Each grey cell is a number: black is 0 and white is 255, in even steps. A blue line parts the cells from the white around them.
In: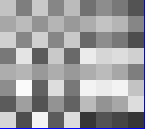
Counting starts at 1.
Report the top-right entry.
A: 83
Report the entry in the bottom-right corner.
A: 54
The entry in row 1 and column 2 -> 126
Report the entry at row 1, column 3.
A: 201
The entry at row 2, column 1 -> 167
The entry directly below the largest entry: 159
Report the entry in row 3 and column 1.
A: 208
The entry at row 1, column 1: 195
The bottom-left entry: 214
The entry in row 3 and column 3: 208
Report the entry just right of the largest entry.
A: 98
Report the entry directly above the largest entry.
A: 181
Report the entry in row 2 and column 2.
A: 187
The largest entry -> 250
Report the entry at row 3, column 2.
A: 134

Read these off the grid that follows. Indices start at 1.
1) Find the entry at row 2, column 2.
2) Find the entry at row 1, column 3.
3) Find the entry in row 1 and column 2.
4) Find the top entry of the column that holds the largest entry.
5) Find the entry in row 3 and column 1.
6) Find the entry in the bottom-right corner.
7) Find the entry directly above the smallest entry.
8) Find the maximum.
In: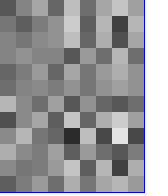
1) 94
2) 166
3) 132
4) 196
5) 132
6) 154
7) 196
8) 228

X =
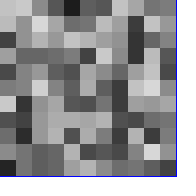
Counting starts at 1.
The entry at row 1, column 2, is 201
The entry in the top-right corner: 124
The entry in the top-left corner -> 194
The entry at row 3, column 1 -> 66
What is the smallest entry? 28
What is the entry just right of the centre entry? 94
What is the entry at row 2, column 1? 187
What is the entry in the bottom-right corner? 66
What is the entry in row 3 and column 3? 179
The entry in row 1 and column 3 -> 139
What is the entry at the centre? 172
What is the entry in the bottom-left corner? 36
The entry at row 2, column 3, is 215
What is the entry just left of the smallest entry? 86

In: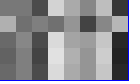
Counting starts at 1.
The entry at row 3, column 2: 135
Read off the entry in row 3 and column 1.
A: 105
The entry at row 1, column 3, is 75
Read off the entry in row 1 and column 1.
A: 120
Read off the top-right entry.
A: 54
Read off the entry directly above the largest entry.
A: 218
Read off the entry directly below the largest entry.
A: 218
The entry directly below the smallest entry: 40
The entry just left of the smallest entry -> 205
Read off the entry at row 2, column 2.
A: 112
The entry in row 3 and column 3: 75

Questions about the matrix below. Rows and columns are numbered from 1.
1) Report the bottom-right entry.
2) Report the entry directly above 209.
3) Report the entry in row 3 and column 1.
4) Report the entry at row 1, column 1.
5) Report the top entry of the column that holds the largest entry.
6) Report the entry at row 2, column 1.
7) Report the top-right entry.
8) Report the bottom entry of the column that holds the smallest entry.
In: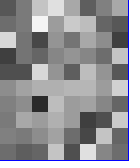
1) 109
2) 87
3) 216
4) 87
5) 196
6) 109
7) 168
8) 101
